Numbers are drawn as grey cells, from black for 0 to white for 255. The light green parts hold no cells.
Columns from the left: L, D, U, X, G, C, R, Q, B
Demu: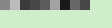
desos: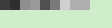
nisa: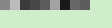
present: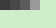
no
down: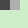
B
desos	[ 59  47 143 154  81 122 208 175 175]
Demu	[134 187  59  71  92 163  25 103  71]

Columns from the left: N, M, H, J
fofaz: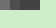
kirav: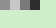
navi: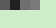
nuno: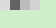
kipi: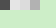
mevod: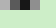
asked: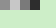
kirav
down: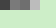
H
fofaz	[111  78  66  66]
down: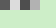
N
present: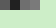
yes

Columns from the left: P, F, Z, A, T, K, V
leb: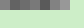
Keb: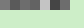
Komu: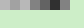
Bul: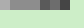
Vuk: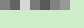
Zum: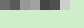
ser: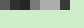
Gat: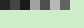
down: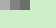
P
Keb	[121  90 109  99 196  69 109]
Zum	[109  90 152 162  69  79 206]
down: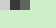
V
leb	[130  99 109 121  90 130 152]
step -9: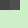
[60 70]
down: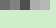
K

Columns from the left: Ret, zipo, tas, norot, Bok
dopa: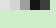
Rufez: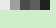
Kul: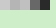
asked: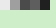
Rufez
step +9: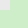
[243]
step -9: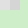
[216 204]

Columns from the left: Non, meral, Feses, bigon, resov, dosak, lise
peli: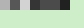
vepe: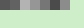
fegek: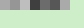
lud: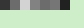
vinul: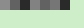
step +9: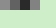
[149 107  51 139]
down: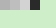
Feses
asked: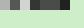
peli

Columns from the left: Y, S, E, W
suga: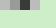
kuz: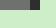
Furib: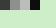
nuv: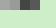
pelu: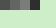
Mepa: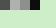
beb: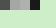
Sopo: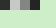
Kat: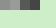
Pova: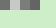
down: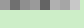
S
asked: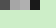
beb
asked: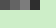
pelu
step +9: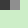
[ 67 152]

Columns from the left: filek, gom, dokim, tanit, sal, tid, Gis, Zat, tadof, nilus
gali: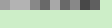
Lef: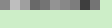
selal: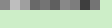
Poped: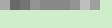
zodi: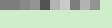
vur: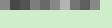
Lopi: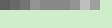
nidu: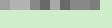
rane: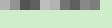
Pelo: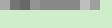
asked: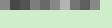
vur
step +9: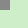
[145]
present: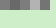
no

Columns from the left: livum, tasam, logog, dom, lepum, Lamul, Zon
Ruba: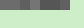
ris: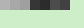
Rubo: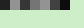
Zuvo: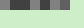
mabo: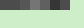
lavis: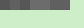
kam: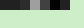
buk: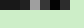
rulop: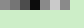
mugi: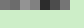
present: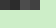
yes
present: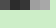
no

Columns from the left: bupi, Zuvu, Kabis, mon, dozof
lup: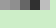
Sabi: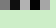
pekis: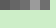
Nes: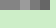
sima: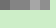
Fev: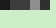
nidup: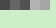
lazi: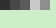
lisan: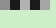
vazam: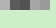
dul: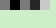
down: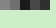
bupi
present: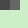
yes
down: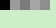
mon

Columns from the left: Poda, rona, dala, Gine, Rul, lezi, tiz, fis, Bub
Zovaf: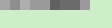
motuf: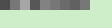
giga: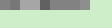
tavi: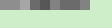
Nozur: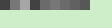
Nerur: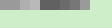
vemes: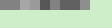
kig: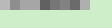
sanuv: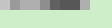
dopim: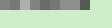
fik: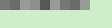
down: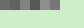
tiz
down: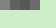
Rul
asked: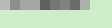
kig
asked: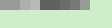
Nerur
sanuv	[196 154 175 175 142  97  87  87 175]
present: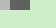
yes
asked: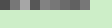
motuf

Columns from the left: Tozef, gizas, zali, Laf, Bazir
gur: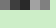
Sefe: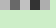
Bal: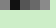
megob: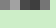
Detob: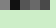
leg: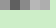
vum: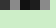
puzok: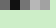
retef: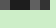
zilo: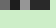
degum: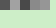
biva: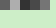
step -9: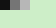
[  8 108 174]
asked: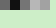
puzok
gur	[117  62  41 162 128]
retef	[85 29 29 96 51]
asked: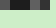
retef
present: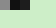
yes
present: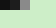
yes

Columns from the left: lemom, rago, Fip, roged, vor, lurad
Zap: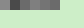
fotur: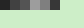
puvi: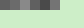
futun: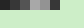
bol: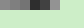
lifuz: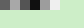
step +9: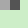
[177  93]
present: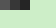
no
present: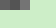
no
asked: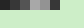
futun
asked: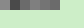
Zap
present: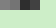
yes

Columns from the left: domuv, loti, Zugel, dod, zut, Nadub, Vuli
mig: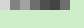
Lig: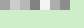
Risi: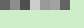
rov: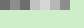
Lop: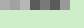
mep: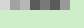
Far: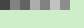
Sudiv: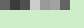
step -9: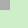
[164]
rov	[110 141 110 194 214 183 141]
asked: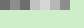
rov
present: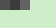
no
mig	[214 130 162 110  79  68 110]
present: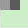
no

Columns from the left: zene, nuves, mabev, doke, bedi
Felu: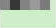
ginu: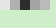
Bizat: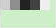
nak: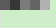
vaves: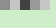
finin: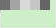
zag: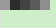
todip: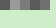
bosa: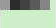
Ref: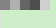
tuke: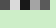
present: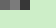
no
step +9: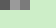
[ 99 163 132]
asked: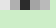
ginu
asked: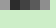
zag
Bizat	[207 142  34  66 239]

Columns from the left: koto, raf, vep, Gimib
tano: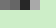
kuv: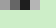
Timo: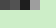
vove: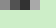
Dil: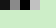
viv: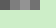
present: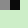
no
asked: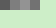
viv
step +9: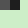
[91 39]
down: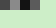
koto
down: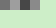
koto
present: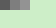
yes

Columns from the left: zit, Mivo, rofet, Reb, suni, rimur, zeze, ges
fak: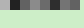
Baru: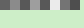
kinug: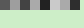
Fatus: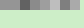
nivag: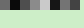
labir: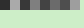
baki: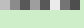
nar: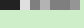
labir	[ 46 170  56 127  67 107  78 158]
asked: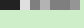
nar
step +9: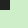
[43]
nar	[ 34  34 223 127 179 127 127 149]
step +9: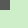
[97]
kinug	[ 88 158  67 170  34 202 170  46]
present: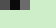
no

